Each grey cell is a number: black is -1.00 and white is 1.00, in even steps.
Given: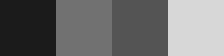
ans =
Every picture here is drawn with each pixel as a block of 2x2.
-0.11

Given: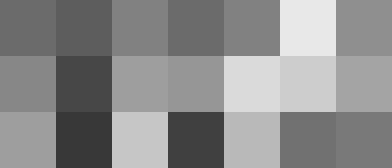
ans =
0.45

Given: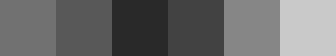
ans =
-0.48

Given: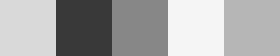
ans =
0.06

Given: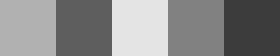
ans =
0.79

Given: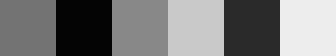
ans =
0.58

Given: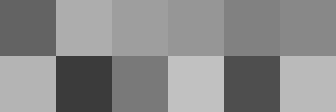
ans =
0.51
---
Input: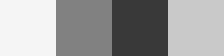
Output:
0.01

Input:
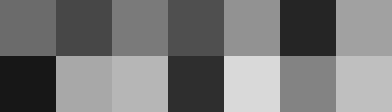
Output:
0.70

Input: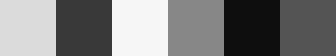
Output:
0.06

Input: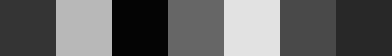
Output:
0.77

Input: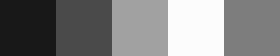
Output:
0.26

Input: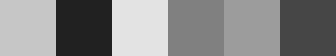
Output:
0.00

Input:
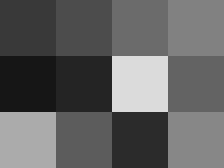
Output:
-0.28

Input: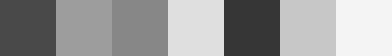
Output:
-0.58
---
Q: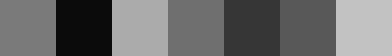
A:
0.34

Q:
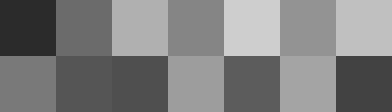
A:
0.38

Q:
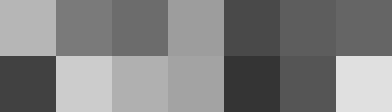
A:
-0.15

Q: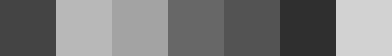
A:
0.28

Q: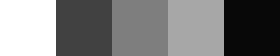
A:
-0.01

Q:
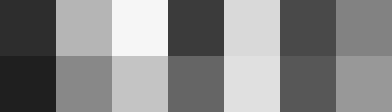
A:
0.93
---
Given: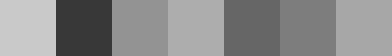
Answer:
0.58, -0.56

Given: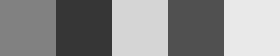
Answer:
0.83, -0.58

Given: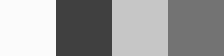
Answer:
0.97, -0.50

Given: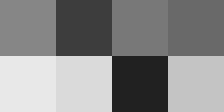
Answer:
0.82, -0.74

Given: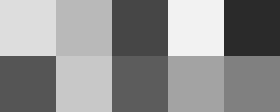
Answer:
0.90, -0.67

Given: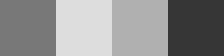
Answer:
0.73, -0.58

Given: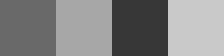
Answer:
0.58, -0.57

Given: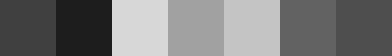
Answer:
0.69, -0.77

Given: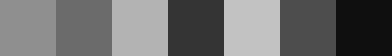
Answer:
0.52, -0.88
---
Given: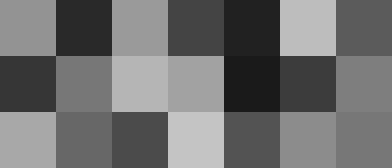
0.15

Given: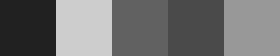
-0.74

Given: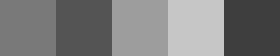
-0.05

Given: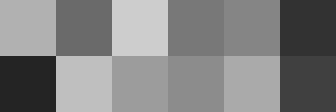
0.39

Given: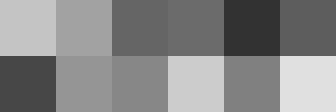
0.54

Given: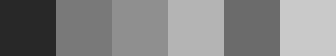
-0.69

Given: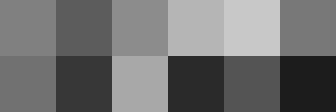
0.00

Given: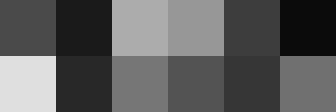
-0.42

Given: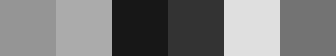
0.17
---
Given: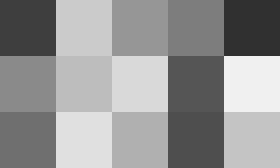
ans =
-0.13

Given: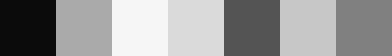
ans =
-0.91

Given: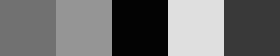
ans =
-0.11

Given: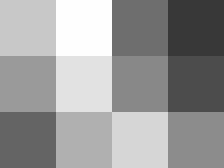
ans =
-0.22

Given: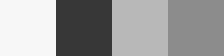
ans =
0.94

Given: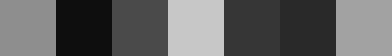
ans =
0.11

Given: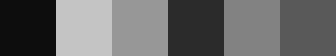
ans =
-0.90
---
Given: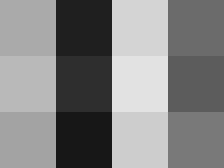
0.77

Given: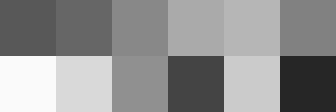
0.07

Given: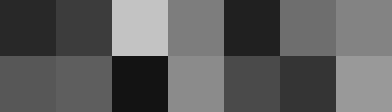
0.53

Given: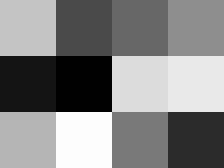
0.71

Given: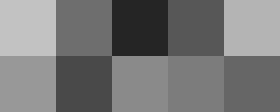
-0.71

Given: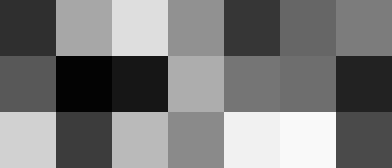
-0.83
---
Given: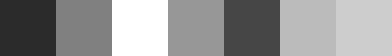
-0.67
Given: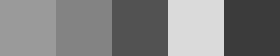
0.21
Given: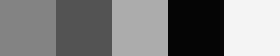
0.03
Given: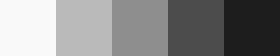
0.95
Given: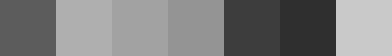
-0.28
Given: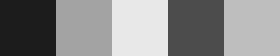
-0.78
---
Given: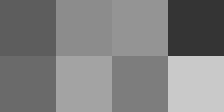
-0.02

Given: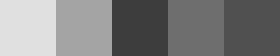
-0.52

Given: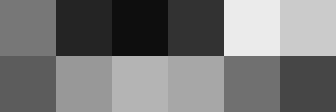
0.41

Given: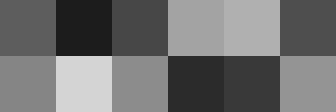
0.10

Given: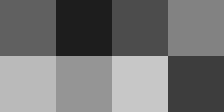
0.56

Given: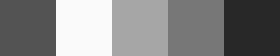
0.30

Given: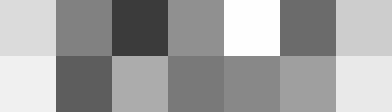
0.35

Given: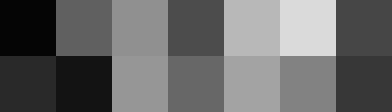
0.18
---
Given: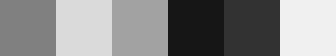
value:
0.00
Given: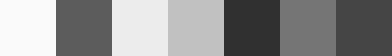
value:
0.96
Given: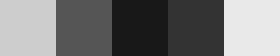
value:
0.61
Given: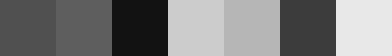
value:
-0.37
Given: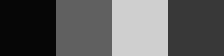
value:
-0.95
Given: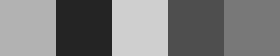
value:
0.40
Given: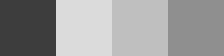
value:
-0.52
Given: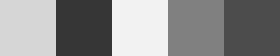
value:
0.68
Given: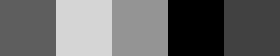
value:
-0.26
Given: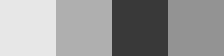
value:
0.81
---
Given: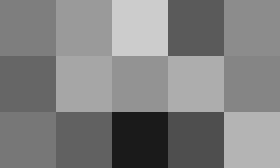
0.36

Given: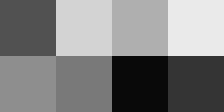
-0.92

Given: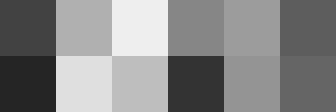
0.16

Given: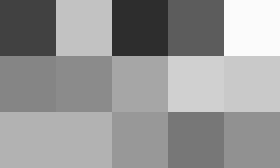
0.63

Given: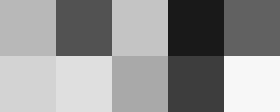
-0.52

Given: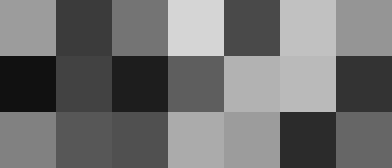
0.46

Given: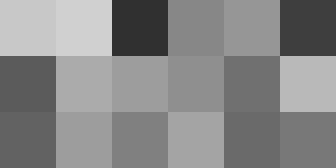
-0.12

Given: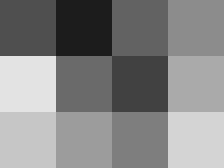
-0.49

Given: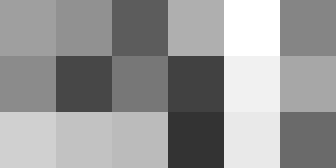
0.89

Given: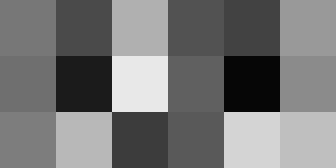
-0.95
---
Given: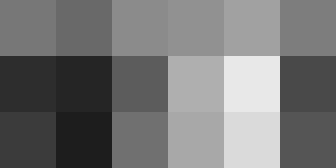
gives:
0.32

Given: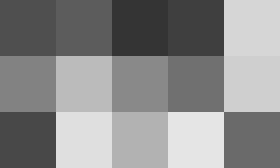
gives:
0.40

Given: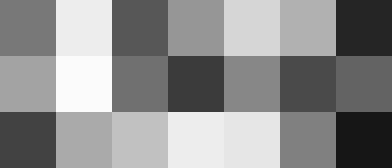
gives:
0.80

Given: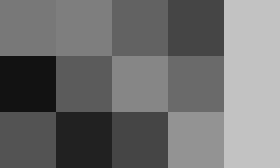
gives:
-0.46

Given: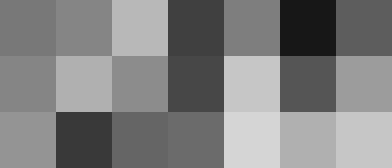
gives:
0.67

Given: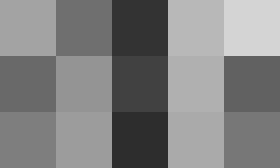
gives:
-0.65

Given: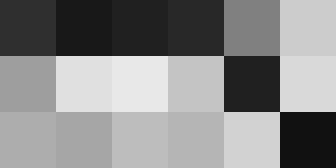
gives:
0.42

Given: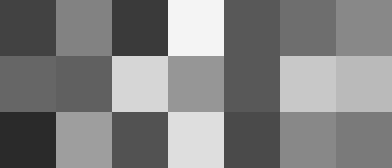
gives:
-0.42

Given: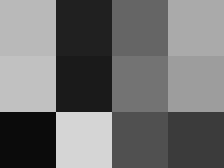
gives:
0.67
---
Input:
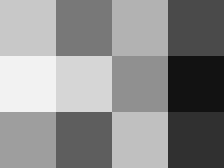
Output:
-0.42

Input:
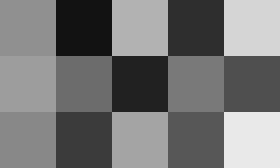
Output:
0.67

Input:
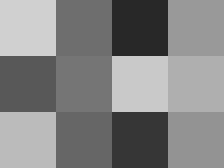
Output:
0.20

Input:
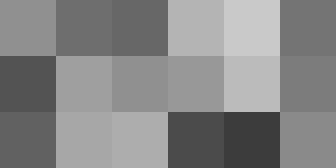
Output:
-0.09

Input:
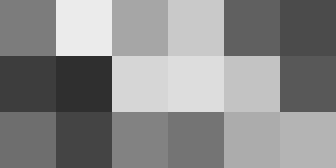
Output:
-0.41

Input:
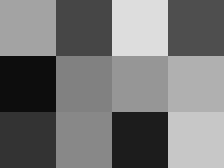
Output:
-0.39

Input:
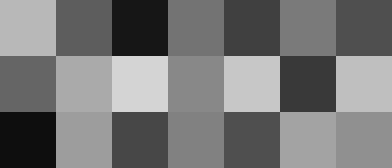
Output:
-0.38

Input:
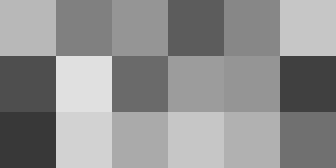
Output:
0.55
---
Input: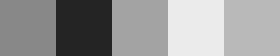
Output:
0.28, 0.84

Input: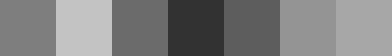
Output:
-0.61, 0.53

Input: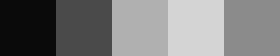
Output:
0.38, 0.66

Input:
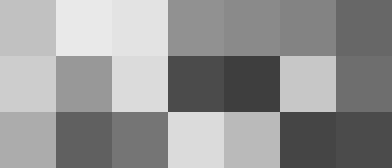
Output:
-0.41, 0.83

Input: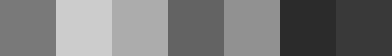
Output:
-0.22, 0.59

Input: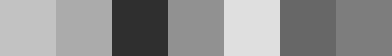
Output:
0.14, 0.75

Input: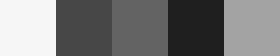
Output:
-0.22, 0.93

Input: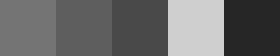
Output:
-0.43, 0.62

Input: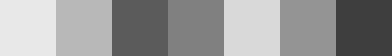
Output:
0.00, 0.82

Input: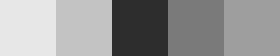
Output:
-0.65, 0.81
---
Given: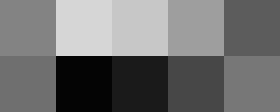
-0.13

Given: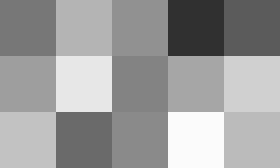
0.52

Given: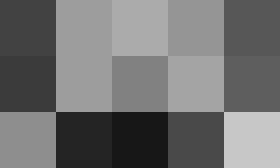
0.11

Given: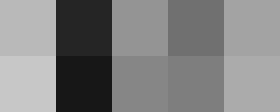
0.56

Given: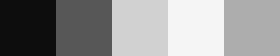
-0.90

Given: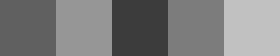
-0.25

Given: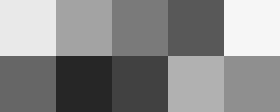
-0.20
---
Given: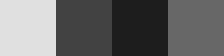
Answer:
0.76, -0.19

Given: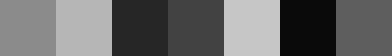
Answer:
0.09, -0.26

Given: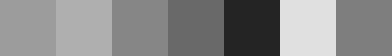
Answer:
0.22, -0.01

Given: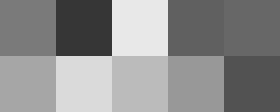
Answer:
-0.04, -0.36

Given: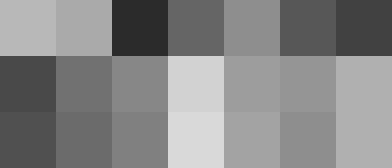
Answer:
0.44, 0.38

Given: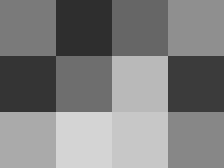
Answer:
-0.04, 0.06

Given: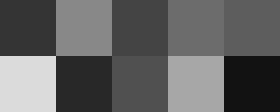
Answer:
-0.59, -0.86
